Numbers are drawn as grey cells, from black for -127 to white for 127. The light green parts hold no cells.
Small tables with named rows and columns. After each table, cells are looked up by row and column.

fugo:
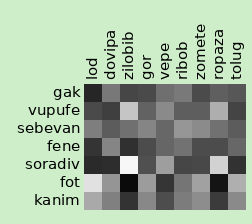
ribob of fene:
-13
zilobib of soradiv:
119
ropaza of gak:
-32
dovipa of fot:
21
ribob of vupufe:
-33
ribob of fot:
-10

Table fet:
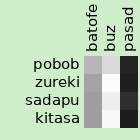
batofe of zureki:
36
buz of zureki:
124
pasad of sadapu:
-80
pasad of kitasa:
-99
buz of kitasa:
120
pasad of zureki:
-96
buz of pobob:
90
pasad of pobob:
-91
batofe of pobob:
54
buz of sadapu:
110
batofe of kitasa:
30
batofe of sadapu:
30
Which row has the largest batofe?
pobob

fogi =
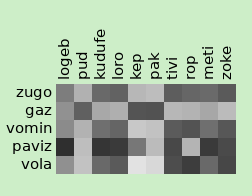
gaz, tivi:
55
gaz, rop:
51
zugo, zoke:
-37
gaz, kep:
-43
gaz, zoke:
59
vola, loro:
-37
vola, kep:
98
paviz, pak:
59
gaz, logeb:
17
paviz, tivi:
-55
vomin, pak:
66

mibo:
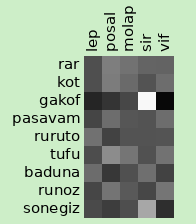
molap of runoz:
-38
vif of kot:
-18
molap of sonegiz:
-49
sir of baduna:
-16
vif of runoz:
-10
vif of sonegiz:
-81
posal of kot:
-3
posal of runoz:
-11
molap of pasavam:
-41
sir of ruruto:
-44
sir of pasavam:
-44

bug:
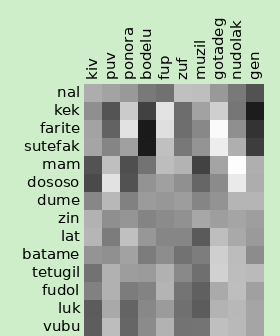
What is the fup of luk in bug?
27
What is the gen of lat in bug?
26
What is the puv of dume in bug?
56
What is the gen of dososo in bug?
45
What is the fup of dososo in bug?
32
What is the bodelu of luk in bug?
8
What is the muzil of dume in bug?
5
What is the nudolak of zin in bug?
37
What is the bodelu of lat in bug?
23
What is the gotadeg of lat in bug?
62
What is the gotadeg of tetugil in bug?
81
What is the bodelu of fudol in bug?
3
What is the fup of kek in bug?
99
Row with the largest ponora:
farite

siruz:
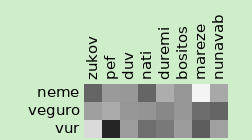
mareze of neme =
116
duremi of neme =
45
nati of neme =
-26
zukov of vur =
90
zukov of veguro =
31
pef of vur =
-90
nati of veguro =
20
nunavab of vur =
32
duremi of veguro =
7
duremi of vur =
-6
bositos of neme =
22
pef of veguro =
42
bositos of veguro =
22
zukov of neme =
-27
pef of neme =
26
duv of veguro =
22
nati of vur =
-17
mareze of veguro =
-18
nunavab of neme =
40
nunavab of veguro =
-26
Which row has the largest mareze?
neme

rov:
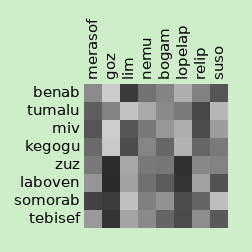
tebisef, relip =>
12
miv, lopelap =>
45
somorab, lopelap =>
-50
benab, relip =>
1
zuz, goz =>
-83
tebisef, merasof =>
25
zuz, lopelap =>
-78
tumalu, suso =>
54
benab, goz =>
75
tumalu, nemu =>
41

